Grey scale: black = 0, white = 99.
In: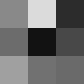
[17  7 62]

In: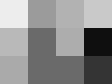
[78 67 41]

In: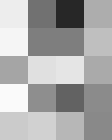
[67 49 87 97]

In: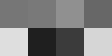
[40 23]

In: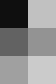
[75 38]

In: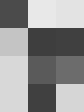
[88 24 84]

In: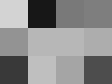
[49 71 74]
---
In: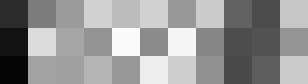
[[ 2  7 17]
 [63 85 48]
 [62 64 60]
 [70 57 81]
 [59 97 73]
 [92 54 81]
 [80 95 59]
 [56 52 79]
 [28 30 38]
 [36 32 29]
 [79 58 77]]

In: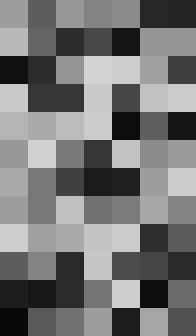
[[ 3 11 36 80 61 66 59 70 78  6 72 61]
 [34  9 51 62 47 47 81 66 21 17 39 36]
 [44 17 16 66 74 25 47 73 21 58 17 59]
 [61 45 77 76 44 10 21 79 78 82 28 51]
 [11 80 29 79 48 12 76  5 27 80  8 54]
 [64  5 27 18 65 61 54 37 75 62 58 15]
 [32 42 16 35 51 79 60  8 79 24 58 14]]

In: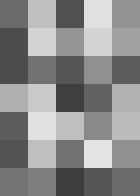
[[45 32 36 68 29 30 41]
 [49 74 87 78 44 82 74]
 [24 44 74 25 33 58 31]
 [33 88 53 38 56 82 87]
 [41 56 73 69 36 63 57]]

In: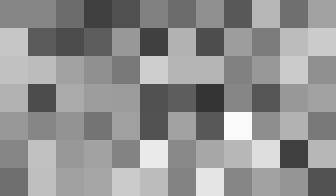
[[43 52 59 69 75 77 52]
 [74 75 52 29 73 35 52]
 [62 59 57 66 63 29 42]
 [64 63 45 61 56 36 25]
 [79 51 62 60 47 59 31]
 [73 91 32 31 80 25 50]
 [51 53 63 36 70 69 42]
 [89 65 34 20 70 30 56]
 [52 71 97 52 50 61 34]
 [63 86 55 33 59 48 71]
 [58 25 69 59 79 73 43]
 [32 71 47 63 56 79 63]]

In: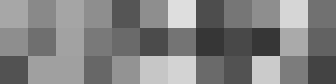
[[32 55 65]
 [62 43 53]
 [62 63 64]
 [40 47 55]
 [57 41 33]
 [77 29 55]
 [82 45 86]
 [41 21 30]
 [32 28 46]
 [79 21 55]
 [48 66 83]
 [26 38 44]]

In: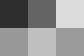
[[59 18]
 [74 39]
 [60 85]]
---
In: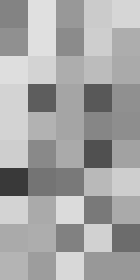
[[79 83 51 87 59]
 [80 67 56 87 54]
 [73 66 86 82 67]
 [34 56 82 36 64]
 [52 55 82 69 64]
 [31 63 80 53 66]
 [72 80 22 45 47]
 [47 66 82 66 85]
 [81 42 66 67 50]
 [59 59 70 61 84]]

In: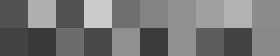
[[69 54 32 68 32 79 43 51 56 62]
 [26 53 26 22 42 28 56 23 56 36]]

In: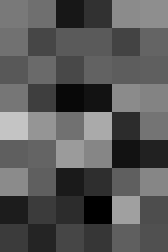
[[54 55 47 43  9 19]
 [26 39 44 27 35 35]
 [36 37 34 41 28 38]
 [54 51 46 24  3  7]
 [17 45 76 58 44 66]
 [ 7 13 37 39 60 52]
 [37 52 54 37 10 18]
 [62 30 11 23 17  0]
 [37 31 23 14 27 21]]

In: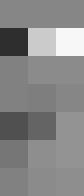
[[52 52 52]
 [79 96 18]
 [54 54 50]
 [49 52 50]
 [39 57 31]
 [55 57 46]
 [54 55 50]]

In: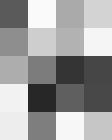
[[66 82 35 97]
 [69 95 55 80]
 [20 27 67 48]
 [37 28 94 15]
 [96 77 92 49]]

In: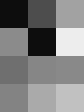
[[30 63  5]
 [ 5 92 54]
 [52 53 43]
 [66 75 51]]
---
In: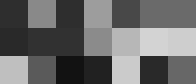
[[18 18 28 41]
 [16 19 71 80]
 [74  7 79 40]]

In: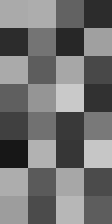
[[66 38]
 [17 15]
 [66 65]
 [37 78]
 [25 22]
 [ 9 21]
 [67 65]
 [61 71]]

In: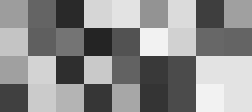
[[61 16 88 85 62]
 [76 45 32 81 39]
 [62 18 38 29 88]
 [25 70 65 29 88]]

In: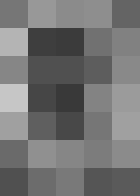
[[46 54 39]
 [70 23 50]
 [52 31 53]
 [77 22 60]
 [62 28 62]
 [41 52 54]
 [31 47 35]]

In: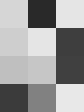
[[83 89]
 [80 24]
 [74 25]
 [23 90]]

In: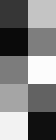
[[21]
 [ 4]
 [48]
 [64]
 [94]]

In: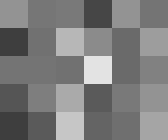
[[57 47 57]
 [24 71 41]
 [45 44 41]
 [33 66 47]
 [24 77 43]]
